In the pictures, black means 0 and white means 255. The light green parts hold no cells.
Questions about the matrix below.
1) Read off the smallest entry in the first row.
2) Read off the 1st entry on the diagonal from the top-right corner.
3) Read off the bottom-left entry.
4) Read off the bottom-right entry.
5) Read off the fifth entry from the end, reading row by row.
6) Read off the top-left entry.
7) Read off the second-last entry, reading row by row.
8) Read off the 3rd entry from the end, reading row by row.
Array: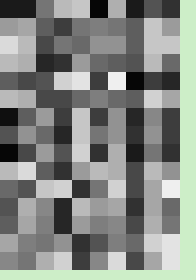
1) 6
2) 49
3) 135
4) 227
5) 135
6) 26
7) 166
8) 72

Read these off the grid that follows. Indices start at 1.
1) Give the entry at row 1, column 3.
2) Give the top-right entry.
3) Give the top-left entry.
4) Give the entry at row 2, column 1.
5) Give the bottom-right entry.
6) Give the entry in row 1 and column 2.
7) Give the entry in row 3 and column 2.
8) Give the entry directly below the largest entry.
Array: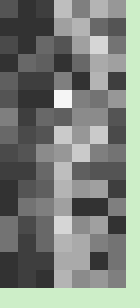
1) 62
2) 151
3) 84
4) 50
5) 127
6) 50
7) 50
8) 95

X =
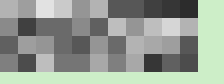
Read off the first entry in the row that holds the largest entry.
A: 179
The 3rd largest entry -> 202
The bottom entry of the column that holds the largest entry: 190
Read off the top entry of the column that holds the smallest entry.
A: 44
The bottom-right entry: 76
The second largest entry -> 214
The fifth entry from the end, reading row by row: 127
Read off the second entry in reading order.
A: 158
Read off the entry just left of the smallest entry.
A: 54
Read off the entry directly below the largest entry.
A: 106
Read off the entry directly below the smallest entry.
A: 179

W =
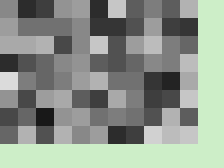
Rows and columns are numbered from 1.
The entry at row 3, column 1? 169
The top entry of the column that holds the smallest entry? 62
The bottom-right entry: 198
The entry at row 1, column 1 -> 136
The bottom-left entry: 102
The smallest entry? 24
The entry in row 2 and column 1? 157
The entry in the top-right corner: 178
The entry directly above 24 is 157
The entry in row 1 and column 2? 44
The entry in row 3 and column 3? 178
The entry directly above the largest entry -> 44
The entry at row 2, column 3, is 113

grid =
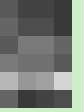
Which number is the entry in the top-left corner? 89
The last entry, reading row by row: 77
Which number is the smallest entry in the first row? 57
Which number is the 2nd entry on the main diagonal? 77
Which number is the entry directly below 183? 101
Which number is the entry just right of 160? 212
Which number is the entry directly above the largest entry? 89

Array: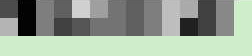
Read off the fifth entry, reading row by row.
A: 208
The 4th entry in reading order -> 95
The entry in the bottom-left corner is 180
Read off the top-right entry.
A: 136
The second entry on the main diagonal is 3
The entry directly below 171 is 32
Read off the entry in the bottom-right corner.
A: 136

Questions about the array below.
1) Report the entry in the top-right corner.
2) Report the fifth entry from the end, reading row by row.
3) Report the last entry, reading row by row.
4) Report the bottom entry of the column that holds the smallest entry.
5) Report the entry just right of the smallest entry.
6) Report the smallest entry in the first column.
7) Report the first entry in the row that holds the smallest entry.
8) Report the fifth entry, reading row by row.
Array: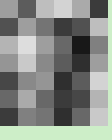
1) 59
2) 128
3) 201
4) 104
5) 128
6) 59
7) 180
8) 170

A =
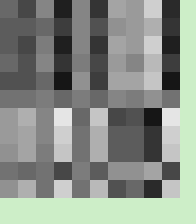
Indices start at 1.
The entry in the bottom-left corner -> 145
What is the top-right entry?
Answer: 42
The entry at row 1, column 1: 104
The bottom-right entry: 197
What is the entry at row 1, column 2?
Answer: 71
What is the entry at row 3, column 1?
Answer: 92
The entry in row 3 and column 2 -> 71
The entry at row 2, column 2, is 92
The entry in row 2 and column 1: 92
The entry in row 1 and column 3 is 133
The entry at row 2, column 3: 104

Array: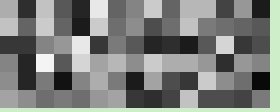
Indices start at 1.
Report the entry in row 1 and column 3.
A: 194
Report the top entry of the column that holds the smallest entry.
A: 27
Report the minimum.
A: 9
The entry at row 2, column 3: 203
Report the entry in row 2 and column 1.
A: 194
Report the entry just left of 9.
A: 110
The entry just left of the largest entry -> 37
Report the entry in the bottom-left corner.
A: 163
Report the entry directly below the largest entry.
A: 122
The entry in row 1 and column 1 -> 173
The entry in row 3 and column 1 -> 55
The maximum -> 244
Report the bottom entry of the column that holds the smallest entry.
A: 122
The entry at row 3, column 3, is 132
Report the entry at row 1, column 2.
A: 46
